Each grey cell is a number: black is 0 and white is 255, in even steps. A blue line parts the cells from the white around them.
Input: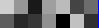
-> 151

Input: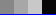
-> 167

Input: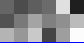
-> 76

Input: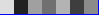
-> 33

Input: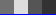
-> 221

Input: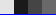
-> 26

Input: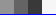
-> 100

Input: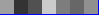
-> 51

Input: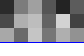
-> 124
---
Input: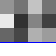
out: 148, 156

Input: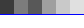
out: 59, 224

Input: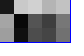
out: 24, 113

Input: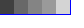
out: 64, 212

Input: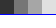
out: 51, 224

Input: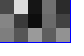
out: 72, 146

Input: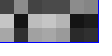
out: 67, 48

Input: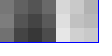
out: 119, 201

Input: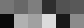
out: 118, 139

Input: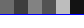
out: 107, 19
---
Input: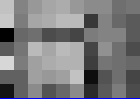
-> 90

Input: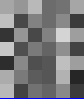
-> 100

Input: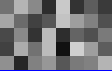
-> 122

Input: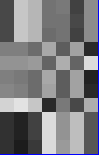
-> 154

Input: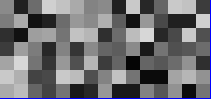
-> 146

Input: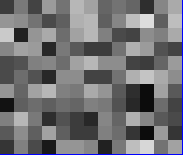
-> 215

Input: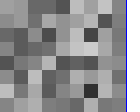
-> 175

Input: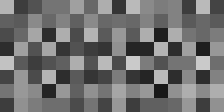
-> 152
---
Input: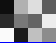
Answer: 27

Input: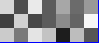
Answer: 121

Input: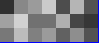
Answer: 188

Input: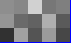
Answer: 161

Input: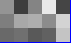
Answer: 112

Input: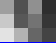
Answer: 179

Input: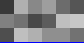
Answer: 191

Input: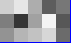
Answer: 181

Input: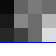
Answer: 65

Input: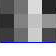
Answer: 108
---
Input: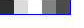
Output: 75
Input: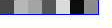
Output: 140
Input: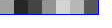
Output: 88
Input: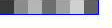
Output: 97
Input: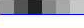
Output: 199
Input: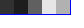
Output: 177
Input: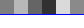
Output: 138
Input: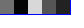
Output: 34
